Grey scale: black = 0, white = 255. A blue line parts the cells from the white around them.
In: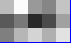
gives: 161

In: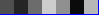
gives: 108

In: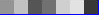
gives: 148

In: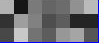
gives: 108

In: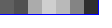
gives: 132

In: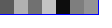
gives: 126

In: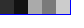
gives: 122

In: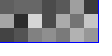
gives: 116

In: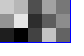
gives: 119
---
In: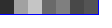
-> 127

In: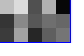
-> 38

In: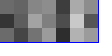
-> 45

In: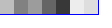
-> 56

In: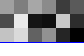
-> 146

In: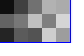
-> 83
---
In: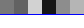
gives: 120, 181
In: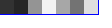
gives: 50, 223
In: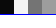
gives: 9, 157
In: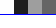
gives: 254, 101
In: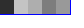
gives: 46, 153
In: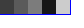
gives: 61, 204
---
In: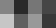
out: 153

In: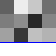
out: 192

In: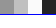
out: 250

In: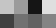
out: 98

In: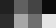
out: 111

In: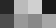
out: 137
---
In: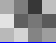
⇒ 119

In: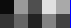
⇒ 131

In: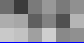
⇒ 80

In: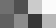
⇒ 54

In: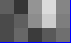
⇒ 205

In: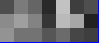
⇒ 167

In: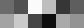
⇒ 170

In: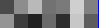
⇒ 199
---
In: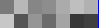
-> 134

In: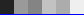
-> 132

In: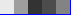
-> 51

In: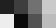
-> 113

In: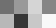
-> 213

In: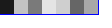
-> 122
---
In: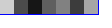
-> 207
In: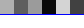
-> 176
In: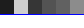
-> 29
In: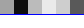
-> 163
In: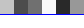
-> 196
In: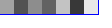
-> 163
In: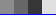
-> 140
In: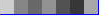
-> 206
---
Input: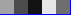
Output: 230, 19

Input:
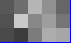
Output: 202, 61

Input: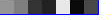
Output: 232, 10

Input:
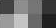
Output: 196, 31

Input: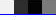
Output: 241, 4

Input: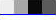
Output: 238, 10

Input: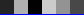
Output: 203, 2

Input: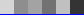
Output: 213, 52

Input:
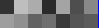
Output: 190, 42

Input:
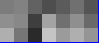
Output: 196, 42
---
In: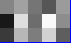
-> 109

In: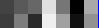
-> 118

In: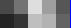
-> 222

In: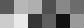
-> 80

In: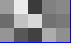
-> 217

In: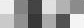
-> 224

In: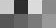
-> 46

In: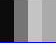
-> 117
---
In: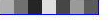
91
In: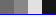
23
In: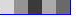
105
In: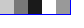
153
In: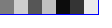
234
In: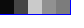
124
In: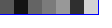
211
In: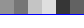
98
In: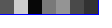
50
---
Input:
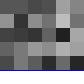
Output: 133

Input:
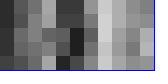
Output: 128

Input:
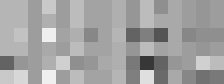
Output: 157

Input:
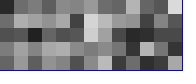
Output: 218

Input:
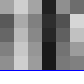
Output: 109
